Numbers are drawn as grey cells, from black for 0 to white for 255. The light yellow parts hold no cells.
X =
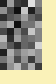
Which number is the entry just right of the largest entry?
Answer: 131
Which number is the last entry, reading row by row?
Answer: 60
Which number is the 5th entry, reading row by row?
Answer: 225
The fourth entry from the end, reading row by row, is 185
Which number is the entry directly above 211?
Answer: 131
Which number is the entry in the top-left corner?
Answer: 31
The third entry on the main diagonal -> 102
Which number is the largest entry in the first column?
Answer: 185
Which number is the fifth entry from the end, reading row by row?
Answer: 144
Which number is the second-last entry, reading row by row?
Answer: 173
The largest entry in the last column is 211

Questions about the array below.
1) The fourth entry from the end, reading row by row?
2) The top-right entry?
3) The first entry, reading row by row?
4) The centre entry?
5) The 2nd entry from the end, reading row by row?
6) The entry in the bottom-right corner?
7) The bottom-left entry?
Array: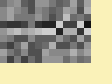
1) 108
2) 161
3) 108
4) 206
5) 108
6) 120
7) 136

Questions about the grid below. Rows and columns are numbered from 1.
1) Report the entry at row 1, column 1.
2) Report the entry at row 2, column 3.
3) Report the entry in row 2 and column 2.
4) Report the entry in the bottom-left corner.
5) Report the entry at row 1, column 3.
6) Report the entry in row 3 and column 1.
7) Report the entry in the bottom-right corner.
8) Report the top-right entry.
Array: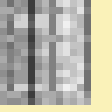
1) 155
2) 142
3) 170
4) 155
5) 155
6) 155
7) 170
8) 113
